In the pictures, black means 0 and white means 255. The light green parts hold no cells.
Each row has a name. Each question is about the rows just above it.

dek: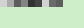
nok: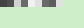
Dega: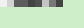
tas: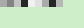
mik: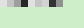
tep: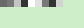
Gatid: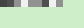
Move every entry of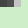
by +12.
[ 79  91 208]
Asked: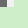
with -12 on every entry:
[ 94 229]
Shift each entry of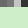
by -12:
[ 94 108 184  39]
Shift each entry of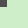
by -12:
[67]
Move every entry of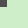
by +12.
[91]
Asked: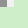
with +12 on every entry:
[157 253]

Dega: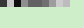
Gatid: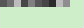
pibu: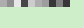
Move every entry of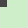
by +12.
[82]
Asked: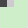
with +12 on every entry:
[ 82 216]

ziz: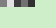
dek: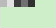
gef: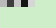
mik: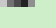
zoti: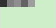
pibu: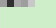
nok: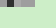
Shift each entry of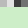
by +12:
[198 238  73 125]
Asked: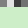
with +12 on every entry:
[139 238  73 125]
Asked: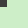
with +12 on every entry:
[73]
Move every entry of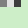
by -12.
[115 214  49]
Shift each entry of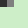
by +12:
[ 60 139]
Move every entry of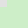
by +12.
[238]

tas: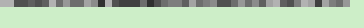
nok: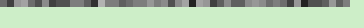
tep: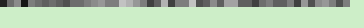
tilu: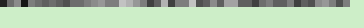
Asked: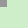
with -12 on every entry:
[139]
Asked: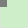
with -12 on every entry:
[113]
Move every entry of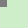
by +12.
[137]
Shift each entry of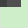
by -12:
[52 68 68]
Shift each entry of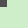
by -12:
[68]
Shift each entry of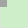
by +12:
[175]

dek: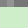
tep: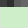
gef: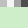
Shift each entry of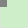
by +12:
[143]
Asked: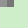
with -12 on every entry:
[135 106]

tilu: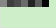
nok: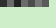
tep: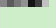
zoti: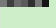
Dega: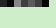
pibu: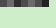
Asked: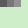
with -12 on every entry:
[ 79 108 134]
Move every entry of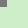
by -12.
[108]

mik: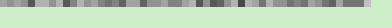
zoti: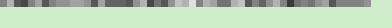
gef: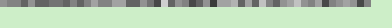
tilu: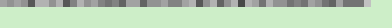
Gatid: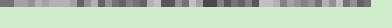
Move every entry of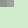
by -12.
[134 150]
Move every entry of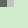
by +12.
[111 205]
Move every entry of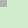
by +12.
[190]
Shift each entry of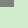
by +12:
[142 142]

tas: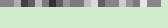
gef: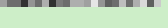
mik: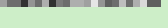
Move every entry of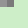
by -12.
[136 110]
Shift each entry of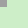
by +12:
[172]
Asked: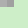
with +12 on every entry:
[186 172]
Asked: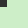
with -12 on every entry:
[37]
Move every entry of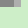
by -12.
[122 122 162]
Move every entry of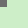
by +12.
[121]

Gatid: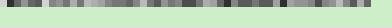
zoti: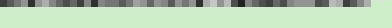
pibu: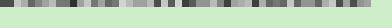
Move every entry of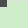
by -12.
[65]
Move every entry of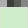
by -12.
[161  51  78 121]
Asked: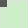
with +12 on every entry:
[102]

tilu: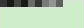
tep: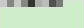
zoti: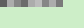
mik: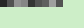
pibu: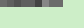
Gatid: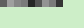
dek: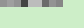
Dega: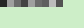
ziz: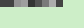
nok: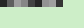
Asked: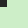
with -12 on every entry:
[26]
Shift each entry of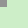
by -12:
[135]
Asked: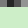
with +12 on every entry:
[134  50  94 159]
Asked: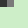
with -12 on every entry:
[ 40 110]

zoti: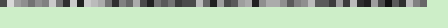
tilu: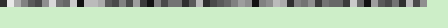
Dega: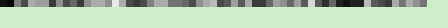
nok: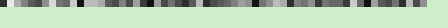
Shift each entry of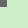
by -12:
[91]
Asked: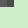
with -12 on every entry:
[78 62]
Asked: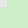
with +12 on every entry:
[244]

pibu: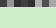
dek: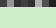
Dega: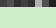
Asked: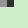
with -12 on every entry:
[138  36]
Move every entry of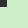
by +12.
[60]
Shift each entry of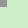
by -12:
[138]
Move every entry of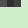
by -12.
[68 36 52]
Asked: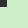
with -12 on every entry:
[36]

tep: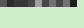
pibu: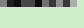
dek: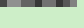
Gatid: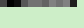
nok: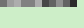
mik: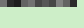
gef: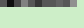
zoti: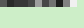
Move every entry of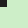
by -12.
[18]
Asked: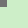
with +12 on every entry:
[126]
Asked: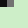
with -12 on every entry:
[  3 102]

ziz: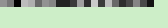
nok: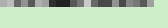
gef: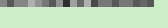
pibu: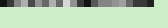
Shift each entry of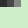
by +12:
[ 58  85 145]
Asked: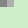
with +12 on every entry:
[145 187]

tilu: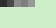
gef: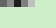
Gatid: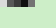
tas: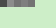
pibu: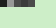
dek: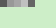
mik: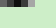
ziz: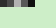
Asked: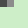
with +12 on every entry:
[ 86 152]
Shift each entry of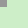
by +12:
[164]
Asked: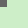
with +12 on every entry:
[113]
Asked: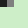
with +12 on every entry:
[ 42 139]
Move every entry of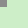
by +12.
[152]
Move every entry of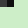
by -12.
[47  3]
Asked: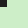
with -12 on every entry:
[18]

